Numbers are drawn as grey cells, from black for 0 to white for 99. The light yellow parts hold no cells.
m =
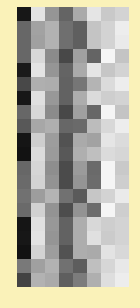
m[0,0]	9
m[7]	[40, 84, 54, 28, 62, 40, 95, 76]
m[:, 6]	[78, 82, 82, 95, 77, 85, 80, 95, 84, 89, 85, 95, 95, 82, 95, 80, 79, 88, 83, 86]
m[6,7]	82
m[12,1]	82
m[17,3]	32
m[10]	[7, 85, 60, 34, 68, 74, 85, 83]
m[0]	[9, 88, 58, 39, 66, 89, 78, 82]
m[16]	[9, 88, 58, 38, 67, 87, 79, 82]
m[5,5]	70
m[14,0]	41
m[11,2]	55
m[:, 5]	[89, 76, 76, 39, 89, 70, 85, 40, 73, 63, 74, 41, 42, 77, 42, 84, 87, 66, 74, 68]
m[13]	[44, 61, 70, 44, 35, 77, 82, 91]
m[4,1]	88
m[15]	[8, 87, 59, 38, 67, 84, 80, 82]
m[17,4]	67
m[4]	[10, 88, 58, 39, 66, 89, 77, 82]
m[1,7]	92
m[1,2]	69
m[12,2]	57
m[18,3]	44
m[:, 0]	[9, 40, 40, 40, 10, 28, 9, 40, 34, 8, 7, 40, 41, 44, 41, 8, 9, 7, 47, 26]
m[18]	[47, 62, 69, 44, 36, 74, 83, 90]
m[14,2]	57
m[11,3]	29
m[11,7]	78

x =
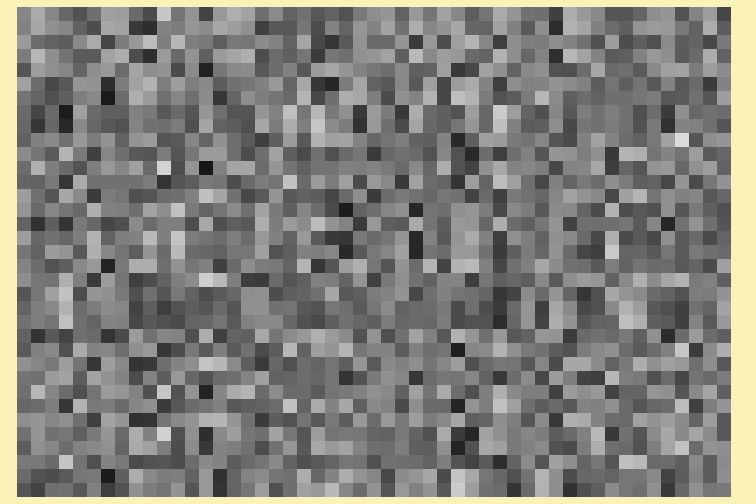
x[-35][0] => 52
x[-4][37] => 53
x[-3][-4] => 37
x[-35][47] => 32
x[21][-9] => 53
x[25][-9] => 38
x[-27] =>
[40, 21, 40, 16, 53, 40, 34, 32, 51, 44, 43, 48, 31, 64, 38, 36, 31, 65, 48, 67, 49, 77, 54, 48, 19, 59, 43, 29, 64, 40, 37, 46, 58, 40, 74, 50, 36, 37, 55, 28, 46, 44, 48, 44, 32, 47, 19, 51, 50, 44, 33]
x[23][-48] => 26
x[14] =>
[58, 41, 52, 45, 40, 68, 50, 49, 43, 63, 55, 75, 47, 39, 45, 54, 43, 63, 47, 37, 52, 42, 29, 11, 38, 43, 52, 56, 15, 45, 43, 56, 58, 48, 28, 53, 48, 34, 54, 53, 39, 29, 69, 30, 34, 31, 56, 33, 47, 37, 31]
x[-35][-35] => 63
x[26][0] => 45
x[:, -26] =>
[55, 51, 41, 58, 46, 38, 49, 60, 59, 40, 23, 51, 59, 23, 43, 59, 41, 47, 46, 25, 48, 46, 37, 57, 51, 35, 47, 56, 53, 42, 39, 43, 31, 52, 57]
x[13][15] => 44
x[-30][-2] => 23
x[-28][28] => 67
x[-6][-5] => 61
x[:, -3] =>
[51, 38, 39, 41, 48, 41, 44, 40, 50, 33, 61, 56, 29, 52, 47, 57, 41, 47, 39, 47, 49, 44, 51, 60, 23, 43, 45, 53, 25, 39, 64, 41, 53, 51, 56]
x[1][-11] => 64
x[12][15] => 30
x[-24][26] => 47
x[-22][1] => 44
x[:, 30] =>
[63, 57, 30, 61, 62, 27, 27, 37, 37, 51, 52, 67, 39, 46, 43, 36, 34, 42, 26, 51, 50, 47, 48, 34, 45, 52, 46, 66, 41, 53, 66, 56, 49, 29, 34]
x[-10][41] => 54
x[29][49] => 61
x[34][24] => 42
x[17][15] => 46
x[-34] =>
[50, 65, 56, 52, 38, 30, 65, 63, 22, 18, 51, 48, 58, 54, 65, 61, 56, 25, 34, 34, 46, 30, 51, 39, 58, 51, 63, 44, 67, 52, 57, 65, 40, 39, 63, 50, 35, 55, 17, 69, 64, 50, 42, 37, 57, 60, 59, 47, 38, 67, 36]
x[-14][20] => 34
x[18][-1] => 62
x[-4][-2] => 57
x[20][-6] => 41
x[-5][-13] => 36
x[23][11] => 51
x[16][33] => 50
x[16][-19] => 66
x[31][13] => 22
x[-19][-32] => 38

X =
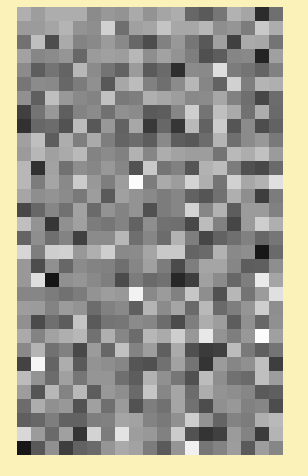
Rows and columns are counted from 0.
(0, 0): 68
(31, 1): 34
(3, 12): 49
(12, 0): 71
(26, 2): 42
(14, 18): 50
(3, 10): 63
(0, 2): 67
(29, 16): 48
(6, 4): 53
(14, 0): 28
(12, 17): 69
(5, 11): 54
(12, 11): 61
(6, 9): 68
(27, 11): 64
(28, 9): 49
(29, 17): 68
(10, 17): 75
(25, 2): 39
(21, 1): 60
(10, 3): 66
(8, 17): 30
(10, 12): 61
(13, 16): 55
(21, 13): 72
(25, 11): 63
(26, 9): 69
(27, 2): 71
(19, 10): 44
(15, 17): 80
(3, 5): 60
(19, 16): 49
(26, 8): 36
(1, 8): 62
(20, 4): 48
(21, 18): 55
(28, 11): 64
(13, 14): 44

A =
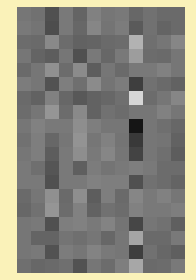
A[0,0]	46
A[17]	[46, 47, 32, 48, 46, 51, 47, 46, 24, 44, 40, 37]
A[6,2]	50
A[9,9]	46
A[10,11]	36
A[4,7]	41
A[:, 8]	[40, 35, 69, 61, 47, 24, 83, 46, 8, 22, 26, 49, 31, 52, 50, 27, 64, 24, 65]
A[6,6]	40
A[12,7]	49
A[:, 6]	[46, 45, 41, 40, 46, 45, 40, 44, 46, 50, 52, 45, 49, 49, 44, 51, 40, 47, 42]
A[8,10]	43
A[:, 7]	[47, 48, 42, 47, 41, 48, 43, 42, 46, 45, 46, 47, 49, 41, 42, 45, 46, 46, 49]
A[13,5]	36
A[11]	[47, 43, 33, 47, 37, 48, 45, 47, 49, 47, 42, 42]
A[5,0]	48
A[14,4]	50
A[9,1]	49
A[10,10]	43
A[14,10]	47
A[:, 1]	[44, 45, 41, 39, 46, 46, 38, 46, 50, 49, 49, 43, 47, 46, 44, 47, 39, 47, 40]
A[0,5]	50
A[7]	[42, 46, 58, 42, 53, 38, 44, 42, 46, 46, 50, 46]
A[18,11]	47
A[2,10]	46
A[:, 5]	[50, 52, 39, 47, 36, 54, 38, 38, 49, 46, 47, 48, 50, 36, 38, 47, 46, 51, 46]
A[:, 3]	[47, 47, 42, 46, 42, 49, 40, 42, 47, 46, 47, 47, 47, 41, 42, 49, 45, 48, 43]
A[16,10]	41
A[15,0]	46

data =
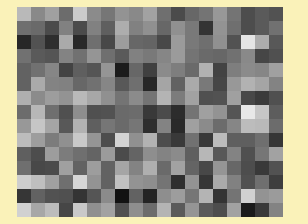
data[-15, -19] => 72
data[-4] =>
[43, 28, 29, 62, 38, 61, 38, 64, 51, 68, 41, 63, 39, 28, 58, 40, 30, 22, 32]
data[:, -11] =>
[53, 50, 40, 50, 40, 43, 54, 42, 46, 56, 39, 51, 57, 38, 55]
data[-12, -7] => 45
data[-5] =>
[37, 30, 61, 48, 43, 39, 60, 29, 39, 55, 51, 54, 37, 71, 34, 51, 31, 46, 63]
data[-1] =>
[81, 65, 73, 27, 78, 56, 63, 31, 55, 42, 70, 35, 58, 35, 30, 63, 10, 22, 51]
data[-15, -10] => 63
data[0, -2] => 35
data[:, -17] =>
[62, 29, 18, 33, 52, 51, 61, 43, 64, 48, 61, 29, 62, 32, 73]
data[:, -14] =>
[54, 50, 43, 58, 33, 44, 65, 31, 37, 58, 39, 61, 57, 33, 56]
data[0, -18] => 53
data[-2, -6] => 70
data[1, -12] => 67
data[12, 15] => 50
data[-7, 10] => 51
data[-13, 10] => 28
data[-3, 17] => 43
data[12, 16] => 31
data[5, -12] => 34
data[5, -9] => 64
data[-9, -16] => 57
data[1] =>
[43, 41, 29, 50, 29, 50, 37, 67, 50, 56, 40, 56, 47, 20, 57, 43, 30, 35, 44]
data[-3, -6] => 21
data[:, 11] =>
[29, 56, 60, 60, 49, 38, 48, 17, 16, 22, 54, 63, 18, 61, 35]
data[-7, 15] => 52
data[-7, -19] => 59
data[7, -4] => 33
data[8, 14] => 42
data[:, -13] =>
[46, 37, 28, 43, 58, 52, 56, 32, 46, 30, 60, 38, 38, 54, 63]

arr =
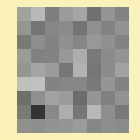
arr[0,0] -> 63
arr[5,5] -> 47
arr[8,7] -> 54
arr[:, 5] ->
[44, 56, 59, 47, 46, 47, 58, 71, 52]
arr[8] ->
[56, 55, 57, 58, 60, 52, 55, 54]
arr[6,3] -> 60
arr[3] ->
[60, 50, 51, 59, 67, 47, 54, 57]
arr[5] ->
[74, 75, 51, 52, 52, 47, 58, 51]
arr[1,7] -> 57
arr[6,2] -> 63
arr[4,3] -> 46
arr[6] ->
[43, 56, 63, 60, 42, 58, 50, 57]
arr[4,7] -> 63
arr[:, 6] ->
[58, 51, 56, 54, 54, 58, 50, 55, 55]
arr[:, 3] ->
[60, 54, 56, 59, 46, 52, 60, 67, 58]
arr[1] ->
[58, 45, 52, 54, 45, 56, 51, 57]
